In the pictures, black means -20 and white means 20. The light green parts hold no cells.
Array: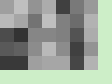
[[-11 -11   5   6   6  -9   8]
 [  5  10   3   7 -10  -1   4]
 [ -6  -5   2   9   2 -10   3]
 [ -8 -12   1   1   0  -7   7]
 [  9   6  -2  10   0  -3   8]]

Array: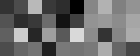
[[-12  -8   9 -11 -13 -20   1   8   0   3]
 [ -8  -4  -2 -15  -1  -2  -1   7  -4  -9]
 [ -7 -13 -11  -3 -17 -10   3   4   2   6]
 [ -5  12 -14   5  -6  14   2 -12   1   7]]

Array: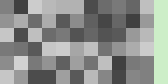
[[  0 -10  12   9   8   8  -8  -3  -1  -4  10]
 [ 11  -8  10  -3  -1  -7  -4  -7  -6   4   9]
 [  2  13  -1   3  -5   5  -2  10 -10  -1   0]
 [  3   7  -3   7  -6   2  -5  -9  -4 -10   4]
 [ -1  -2  -6  11  12   6  10  -2   3   7  12]
 [ 11   4  -8  -8   5  -6   9   1  -9   1   0]]

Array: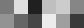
[[  3  -4  -9  17   5 -11]
 [ -1  15 -15  10  12   1]]

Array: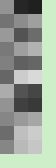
[[ -4  12  14]
 [ -3  10  12]
 [  1   9  11]
 [ -1   5   8]
 [  1   4   6]
 [ -2   2   5]
 [  4  -7  -3]
 [  0  -5  -4]
 [  7  -7  -9]
 [  3 -10 -11]
 [  3 -14 -15]]

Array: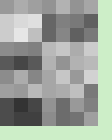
[[ 12  14  15  -4   0  -1  -5]
 [ 12  16  10  -4   1  -5  -1]
 [  5   4   9   6   7  10  -1]
 [  4   7   5   3   8   3   6]
 [  2   7   1   6  11   4  13]
 [  2   1   0   9  11   7  12]
 [ -6  -9  -6   8   3   8   9]
 [ -8 -12  -9   3  -3   4   0]
 [ -8 -10 -10   2  -3  -2   5]]
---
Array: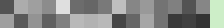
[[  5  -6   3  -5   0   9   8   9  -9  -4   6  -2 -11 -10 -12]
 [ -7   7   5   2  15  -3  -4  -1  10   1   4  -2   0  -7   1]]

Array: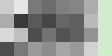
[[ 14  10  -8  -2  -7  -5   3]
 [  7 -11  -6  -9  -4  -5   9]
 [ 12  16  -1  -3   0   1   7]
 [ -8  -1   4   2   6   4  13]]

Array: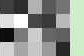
[[ 15  20  -9 -11   9]
 [-10 -13   8  -6  -2]
 [ 13   6  11   4 -14]
 [-18  -1  12  -4  -5]]

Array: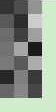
[[ -2   6 -16]
 [-14   0 -11]
 [ -4   1  -9]
 [-12  -8   3]
 [ -3 -10   5]
 [ -1  -6   7]
 [ -6 -13  12]]

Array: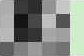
[[  7 -11 -13   3  11]
 [  9 -14 -12   6   5]
 [  8 -17  -9  10  -7]
 [ -5   0   4   0  -2]]

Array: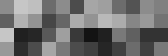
[[ 11 -15 -14  -6   5 -11 -17 -15  -1  -5 -12 -12]
 [  4 -13  -8   6  -1  -8 -10 -14 -10  -3 -10  -1]
 [ -5   8   3  -9  -4   7   3   9   7   1   4  -2]
 [  2  11  10  -3   2  -8   6   5  -3  -7   2   0]]

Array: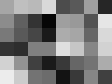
[[  2  -5 -12 -19   5   4  -7  16]
 [ 13   3 -10 -16 -11  -4  -2   7]
 [ -1  -6  -9 -16   7   6  -4  14]
 [ 17  12  -2  -3 -17 -11   1 -10]
 [-12 -13   0   0  15  11   1  13]
 [  6  10   9  14  -8  -6   5 -14]]

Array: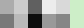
[[ -1   9 -18   4   1]
 [  7  12  -5  17  14]]
